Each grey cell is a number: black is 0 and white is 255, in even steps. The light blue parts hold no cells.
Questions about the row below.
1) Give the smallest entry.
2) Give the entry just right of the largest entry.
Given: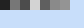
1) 34
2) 95

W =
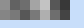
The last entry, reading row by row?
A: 68
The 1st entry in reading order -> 143
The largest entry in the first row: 195
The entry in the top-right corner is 56

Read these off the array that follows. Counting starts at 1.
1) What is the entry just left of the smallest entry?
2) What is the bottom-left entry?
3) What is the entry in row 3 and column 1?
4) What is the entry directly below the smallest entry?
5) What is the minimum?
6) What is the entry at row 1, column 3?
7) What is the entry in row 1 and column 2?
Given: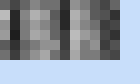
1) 155
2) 112
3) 145
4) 50
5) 30
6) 101
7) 70

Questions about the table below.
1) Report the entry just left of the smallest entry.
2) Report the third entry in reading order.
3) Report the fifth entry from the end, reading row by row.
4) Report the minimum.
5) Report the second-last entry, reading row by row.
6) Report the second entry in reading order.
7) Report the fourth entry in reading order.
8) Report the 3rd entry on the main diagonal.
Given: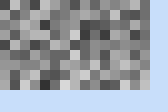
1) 141
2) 123
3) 83
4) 50
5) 141
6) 192
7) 72
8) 182

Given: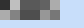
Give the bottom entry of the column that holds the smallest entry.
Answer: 172
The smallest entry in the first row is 48
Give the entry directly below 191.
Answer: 131
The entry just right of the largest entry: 89

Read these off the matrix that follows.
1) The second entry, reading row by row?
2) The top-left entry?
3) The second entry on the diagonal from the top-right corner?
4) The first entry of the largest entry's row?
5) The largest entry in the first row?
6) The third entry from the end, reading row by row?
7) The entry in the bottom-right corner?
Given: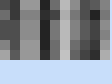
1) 57
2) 78
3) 35
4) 164
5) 185
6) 67
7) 173

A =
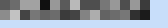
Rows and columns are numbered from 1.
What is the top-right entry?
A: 59
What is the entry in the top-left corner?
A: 90
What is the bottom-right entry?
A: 27
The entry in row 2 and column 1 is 140
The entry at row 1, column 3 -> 162
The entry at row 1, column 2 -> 108
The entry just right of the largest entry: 68
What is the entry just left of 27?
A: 48
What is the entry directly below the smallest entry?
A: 99

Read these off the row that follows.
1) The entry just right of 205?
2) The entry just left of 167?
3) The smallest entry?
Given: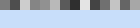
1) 133
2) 101
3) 47

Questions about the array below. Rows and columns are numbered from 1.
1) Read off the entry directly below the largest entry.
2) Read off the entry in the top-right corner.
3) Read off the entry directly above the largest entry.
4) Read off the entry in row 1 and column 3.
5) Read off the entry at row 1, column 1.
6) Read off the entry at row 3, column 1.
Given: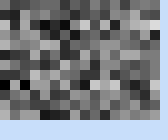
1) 33
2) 114
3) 75
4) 75
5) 124
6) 187

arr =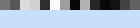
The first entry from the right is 97
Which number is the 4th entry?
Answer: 208
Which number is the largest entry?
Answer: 250
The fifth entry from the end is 38

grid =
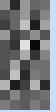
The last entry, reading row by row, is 102
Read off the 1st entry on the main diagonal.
143
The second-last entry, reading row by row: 123
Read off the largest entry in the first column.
181
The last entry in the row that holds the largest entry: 172
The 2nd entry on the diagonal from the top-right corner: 73
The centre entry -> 172
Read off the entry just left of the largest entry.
51
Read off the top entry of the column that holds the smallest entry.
102
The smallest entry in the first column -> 63
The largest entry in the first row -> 152
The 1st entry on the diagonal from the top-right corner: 112
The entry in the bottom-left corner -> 123
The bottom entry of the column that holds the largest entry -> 91
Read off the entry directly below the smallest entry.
51
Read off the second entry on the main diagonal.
102
